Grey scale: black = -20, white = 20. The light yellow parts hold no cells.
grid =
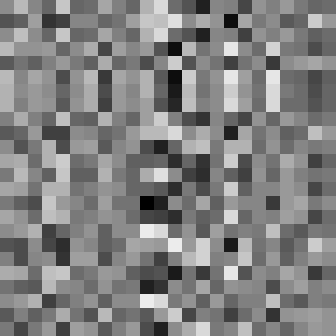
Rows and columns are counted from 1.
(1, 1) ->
2
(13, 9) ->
-1
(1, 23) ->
-4
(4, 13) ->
-18
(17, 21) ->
-3
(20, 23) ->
-11
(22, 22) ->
-6
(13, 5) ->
11
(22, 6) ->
0
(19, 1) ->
0
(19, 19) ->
-3
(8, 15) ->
0
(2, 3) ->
5
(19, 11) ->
-2
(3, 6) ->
-4
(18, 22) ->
-2
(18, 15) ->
13
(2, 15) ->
7
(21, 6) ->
1
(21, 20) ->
-8
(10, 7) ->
1
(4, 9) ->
5
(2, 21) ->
-6
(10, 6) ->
2
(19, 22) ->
0
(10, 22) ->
-3
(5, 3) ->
-5
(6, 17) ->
16
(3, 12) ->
14
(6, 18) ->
5
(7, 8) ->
-8
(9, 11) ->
5
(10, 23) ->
10
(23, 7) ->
-7
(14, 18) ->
-5
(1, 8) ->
6
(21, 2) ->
-5

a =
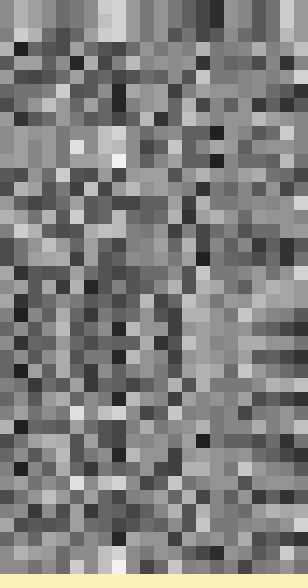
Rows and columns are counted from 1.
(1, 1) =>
2
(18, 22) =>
-6
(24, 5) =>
9
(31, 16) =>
-1
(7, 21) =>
-6
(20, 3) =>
-6
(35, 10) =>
2
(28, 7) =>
-11
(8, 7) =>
5
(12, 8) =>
7
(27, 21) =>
-3
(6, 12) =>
-5
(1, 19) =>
-6
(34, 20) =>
1
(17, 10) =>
0
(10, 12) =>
1
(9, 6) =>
-1
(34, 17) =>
-1
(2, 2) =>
8
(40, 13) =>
2
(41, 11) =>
-9
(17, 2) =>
12
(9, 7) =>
-6
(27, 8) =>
2
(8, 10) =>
0
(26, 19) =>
-6
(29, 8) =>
-1
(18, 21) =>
-12
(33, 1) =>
-4
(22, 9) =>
-9
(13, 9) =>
-9
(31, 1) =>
8
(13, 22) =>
-9
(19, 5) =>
7
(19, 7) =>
5
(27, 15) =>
8
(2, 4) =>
2
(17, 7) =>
7
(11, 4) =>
4

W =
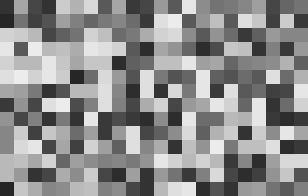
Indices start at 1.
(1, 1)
-12
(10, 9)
4
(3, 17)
-3
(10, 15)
-5
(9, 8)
-11
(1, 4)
-12
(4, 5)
10
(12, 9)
1
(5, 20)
2
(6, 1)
15
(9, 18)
8
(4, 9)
13
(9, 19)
16
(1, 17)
-1
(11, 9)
-5
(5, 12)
10
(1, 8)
-6
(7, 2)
5
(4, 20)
0
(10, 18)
-12
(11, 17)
-1
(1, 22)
-2
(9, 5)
-1
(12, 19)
-13
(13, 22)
-7
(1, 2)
6
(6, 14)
-4
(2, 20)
-10
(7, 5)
-7
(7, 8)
15
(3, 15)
-6
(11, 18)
10
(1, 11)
-9
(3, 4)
-9
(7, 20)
-10
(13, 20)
3
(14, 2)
11
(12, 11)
3

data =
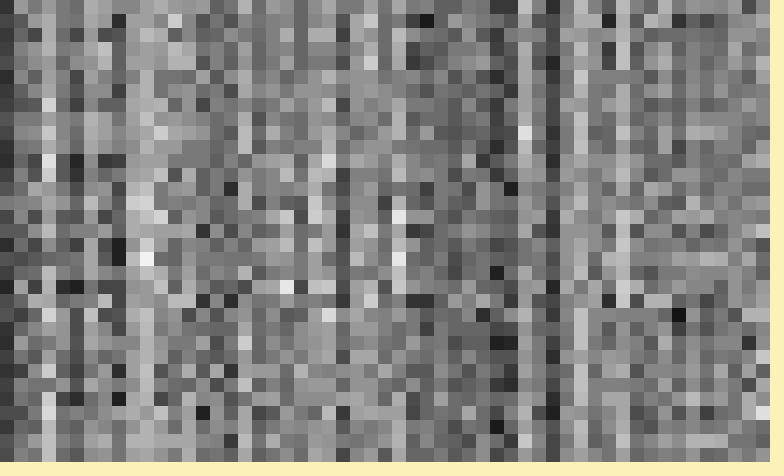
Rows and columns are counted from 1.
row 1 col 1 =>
-12
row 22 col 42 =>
3
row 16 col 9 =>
-4
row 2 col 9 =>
-13
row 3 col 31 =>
-2
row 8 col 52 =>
-3
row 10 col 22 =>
-3
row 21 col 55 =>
4
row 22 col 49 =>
-5
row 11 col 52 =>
0
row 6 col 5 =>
0
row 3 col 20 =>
0
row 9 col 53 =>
1
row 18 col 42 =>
6
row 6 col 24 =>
8
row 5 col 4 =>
4
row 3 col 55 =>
1
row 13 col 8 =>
-4
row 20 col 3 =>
-3
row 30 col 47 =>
-5
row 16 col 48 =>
-1
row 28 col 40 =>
-9
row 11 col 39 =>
-4
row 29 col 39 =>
2
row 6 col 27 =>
3
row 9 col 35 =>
-1
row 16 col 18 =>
-1
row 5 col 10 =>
5
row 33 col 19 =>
-5
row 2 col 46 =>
-6
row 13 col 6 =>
-12
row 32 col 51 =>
8
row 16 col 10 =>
7
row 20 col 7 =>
6
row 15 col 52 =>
2
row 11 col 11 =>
8
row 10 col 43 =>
-5
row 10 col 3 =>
2
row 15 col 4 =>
6
